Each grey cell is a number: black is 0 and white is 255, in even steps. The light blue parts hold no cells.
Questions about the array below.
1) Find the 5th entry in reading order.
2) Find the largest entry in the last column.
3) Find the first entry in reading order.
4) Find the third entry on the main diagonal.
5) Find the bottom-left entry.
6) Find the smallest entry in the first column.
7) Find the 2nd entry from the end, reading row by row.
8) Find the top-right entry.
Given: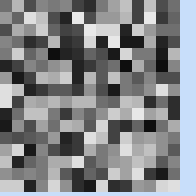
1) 121
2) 223
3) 111
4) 144
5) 205
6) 25
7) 214
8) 111

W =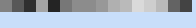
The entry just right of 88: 47
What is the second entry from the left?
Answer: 88
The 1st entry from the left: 129

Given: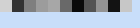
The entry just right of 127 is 156
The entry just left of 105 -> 167
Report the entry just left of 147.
83

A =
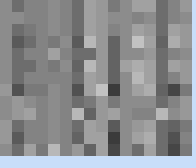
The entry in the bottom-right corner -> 121
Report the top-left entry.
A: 140
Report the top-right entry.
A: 152
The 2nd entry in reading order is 109
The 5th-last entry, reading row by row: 109
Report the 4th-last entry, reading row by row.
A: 161
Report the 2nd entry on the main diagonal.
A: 140
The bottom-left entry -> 140
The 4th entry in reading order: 131
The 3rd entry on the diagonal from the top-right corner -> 109

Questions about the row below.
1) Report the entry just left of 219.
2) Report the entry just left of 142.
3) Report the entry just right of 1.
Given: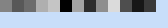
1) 142
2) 45
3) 164

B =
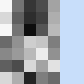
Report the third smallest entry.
45
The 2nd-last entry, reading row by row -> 126
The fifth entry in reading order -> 163
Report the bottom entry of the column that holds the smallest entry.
36
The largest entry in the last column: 226
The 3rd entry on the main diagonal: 14
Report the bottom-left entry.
216
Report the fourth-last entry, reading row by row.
174
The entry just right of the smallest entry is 85
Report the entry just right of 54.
76

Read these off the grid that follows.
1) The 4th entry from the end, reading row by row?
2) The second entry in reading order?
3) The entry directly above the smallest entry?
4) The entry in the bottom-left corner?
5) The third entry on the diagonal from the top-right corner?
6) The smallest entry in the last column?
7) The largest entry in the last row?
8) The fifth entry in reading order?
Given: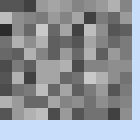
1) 114
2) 85
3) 189
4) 85
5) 142
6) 95
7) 189
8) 165
